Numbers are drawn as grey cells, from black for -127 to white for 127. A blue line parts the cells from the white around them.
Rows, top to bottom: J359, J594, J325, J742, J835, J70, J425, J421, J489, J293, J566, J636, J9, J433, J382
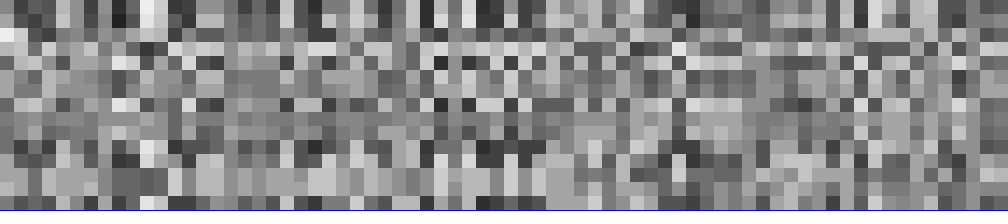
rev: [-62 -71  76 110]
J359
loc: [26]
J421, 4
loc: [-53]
J594, 7
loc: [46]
J594, 45

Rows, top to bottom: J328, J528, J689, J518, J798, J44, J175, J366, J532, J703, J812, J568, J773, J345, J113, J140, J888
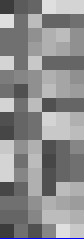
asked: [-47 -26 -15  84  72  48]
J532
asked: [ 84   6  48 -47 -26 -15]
J773
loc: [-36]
J328, 2
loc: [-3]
J44, 1

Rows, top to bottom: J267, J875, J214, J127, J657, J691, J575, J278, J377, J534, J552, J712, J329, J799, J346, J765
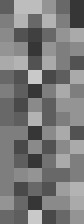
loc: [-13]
J712, 4
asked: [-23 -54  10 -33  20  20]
J278
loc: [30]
J799, 5
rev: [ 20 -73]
J127

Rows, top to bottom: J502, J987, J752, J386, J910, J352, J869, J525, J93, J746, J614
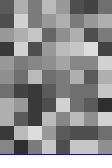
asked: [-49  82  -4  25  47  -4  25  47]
J987
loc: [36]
J910, 5
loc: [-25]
J752, 4

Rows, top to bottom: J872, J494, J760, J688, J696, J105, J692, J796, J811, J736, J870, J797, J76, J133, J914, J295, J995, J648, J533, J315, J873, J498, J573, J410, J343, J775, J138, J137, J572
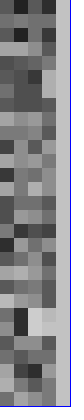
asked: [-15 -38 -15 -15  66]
J775
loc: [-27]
J696, 3
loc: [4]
J736, 3
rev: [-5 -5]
J736

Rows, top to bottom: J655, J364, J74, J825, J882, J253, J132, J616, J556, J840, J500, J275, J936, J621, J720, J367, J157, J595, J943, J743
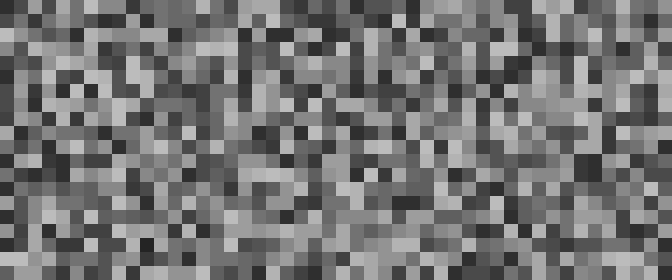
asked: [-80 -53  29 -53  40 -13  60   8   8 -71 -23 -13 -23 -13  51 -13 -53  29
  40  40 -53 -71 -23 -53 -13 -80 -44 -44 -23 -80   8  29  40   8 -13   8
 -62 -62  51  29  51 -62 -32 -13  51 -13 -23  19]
J655
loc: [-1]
J743, 43
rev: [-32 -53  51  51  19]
J595
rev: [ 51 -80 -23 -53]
J743
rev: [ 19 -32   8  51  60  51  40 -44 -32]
J936
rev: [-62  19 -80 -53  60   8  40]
J556

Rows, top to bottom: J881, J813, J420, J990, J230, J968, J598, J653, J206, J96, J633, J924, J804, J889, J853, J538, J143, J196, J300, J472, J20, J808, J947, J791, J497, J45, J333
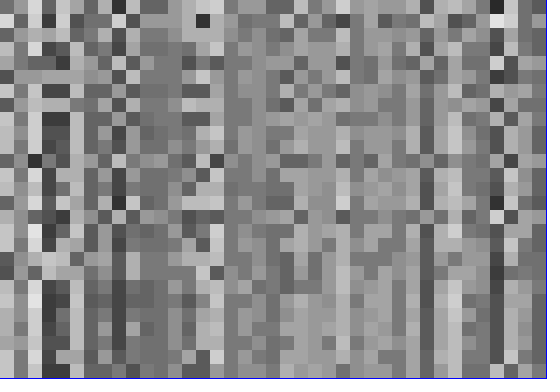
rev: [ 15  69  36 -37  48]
J96
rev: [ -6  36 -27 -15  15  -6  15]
J420
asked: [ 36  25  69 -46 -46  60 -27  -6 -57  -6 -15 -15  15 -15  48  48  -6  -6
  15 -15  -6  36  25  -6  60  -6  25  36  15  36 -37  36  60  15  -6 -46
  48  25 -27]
J497
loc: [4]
J808, 15

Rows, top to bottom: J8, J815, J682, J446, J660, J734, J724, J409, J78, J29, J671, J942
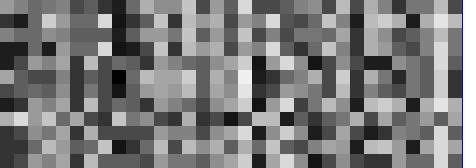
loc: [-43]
J815, 21
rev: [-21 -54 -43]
J815
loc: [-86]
J734, 29
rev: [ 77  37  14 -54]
J409
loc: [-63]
J409, 22

